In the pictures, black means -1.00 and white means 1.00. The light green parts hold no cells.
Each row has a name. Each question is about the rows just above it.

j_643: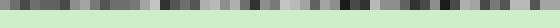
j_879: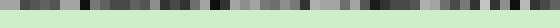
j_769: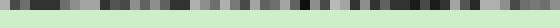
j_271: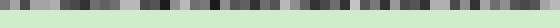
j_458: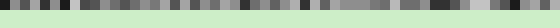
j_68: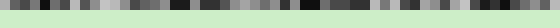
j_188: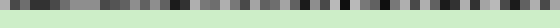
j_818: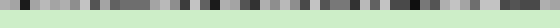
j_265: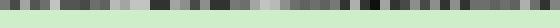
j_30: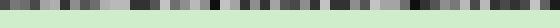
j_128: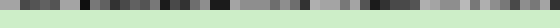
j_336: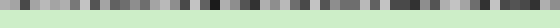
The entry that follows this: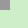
[-0.43]
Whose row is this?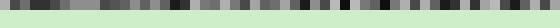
j_188
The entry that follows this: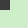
[0.53]
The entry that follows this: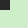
[0.37]
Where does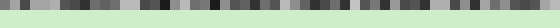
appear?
j_271

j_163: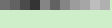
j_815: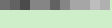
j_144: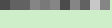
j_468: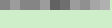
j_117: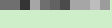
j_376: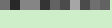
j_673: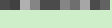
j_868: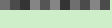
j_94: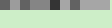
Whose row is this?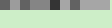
j_94
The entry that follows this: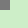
[0.04]
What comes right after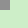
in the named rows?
[0.30]
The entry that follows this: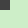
[0.38]
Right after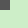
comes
[0.04]

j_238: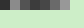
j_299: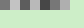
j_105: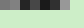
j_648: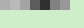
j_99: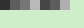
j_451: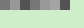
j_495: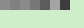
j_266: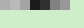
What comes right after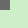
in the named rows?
[0.19]
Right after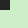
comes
[-0.44]

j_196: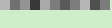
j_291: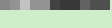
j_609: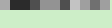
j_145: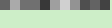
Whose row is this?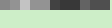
j_291
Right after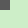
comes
[-0.03]
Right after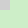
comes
[0.15]
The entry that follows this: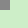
[0.15]

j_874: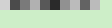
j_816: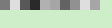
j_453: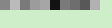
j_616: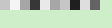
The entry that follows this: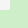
[0.30]
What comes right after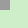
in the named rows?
[0.30]
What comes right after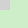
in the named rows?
[-0.41]
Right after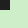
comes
[0.74]
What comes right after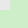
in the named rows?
[0.30]
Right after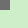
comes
[-0.31]

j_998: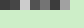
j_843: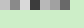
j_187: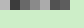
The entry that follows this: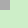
[-0.36]
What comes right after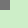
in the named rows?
[-0.53]
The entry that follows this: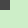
[0.60]
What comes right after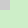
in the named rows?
[-0.36]
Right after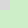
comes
[-0.53]
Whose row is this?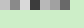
j_843
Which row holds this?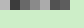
j_187

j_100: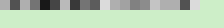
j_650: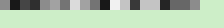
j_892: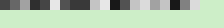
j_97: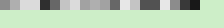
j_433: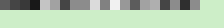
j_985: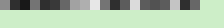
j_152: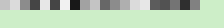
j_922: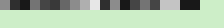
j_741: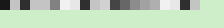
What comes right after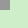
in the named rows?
[-0.28]
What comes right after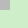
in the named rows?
[-0.55]
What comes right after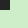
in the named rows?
[-0.19]
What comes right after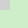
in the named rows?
[-0.46]

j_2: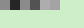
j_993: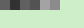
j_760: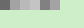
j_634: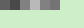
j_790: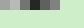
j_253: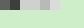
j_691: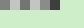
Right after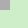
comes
[0.28]
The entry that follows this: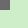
[0.28]
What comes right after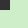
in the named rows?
[-0.25]
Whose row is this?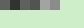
j_993
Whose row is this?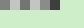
j_691

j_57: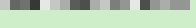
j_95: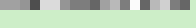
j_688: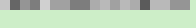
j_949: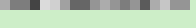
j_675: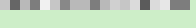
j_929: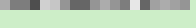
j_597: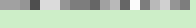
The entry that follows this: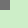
[-0.57]
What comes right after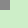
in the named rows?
[0.45]

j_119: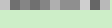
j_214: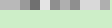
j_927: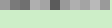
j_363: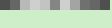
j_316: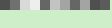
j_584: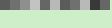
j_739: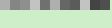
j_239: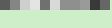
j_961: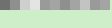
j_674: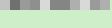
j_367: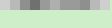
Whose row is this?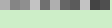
j_739
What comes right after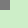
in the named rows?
[-0.12]

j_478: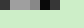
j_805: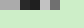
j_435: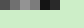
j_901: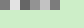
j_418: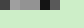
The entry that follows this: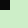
[-0.58]
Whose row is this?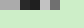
j_805
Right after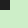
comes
[0.52]
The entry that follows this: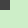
[0.25]
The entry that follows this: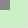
[-0.93]

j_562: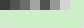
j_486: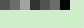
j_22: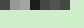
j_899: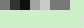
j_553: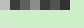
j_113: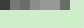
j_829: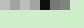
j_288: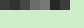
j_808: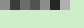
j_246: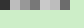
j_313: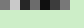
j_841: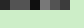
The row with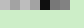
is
j_829
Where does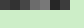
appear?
j_288
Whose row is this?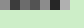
j_808
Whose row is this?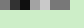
j_899
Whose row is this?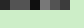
j_841
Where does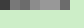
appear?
j_113
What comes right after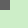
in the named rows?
[0.10]

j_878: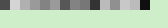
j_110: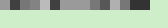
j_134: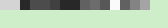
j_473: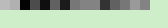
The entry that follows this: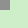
[0.57]
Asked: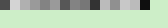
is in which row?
j_878
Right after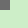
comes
[-0.32]

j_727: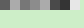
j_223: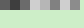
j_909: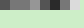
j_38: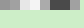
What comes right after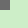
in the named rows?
[0.62]
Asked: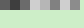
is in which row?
j_223
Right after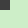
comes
[-0.16]

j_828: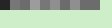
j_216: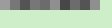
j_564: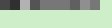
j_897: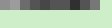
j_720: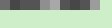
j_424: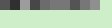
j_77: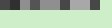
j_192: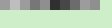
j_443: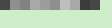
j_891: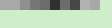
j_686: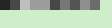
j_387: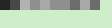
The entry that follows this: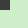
[-0.44]
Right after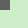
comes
[0.12]
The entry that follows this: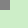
[0.32]

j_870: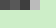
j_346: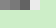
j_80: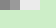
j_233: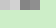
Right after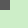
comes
[-0.51]
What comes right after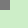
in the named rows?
[-0.22]
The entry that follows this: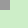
[0.84]
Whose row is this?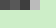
j_870
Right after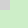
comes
[0.04]
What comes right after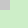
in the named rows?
[0.65]

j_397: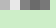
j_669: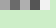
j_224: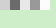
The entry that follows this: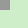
[0.98]
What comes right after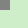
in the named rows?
[-0.16]

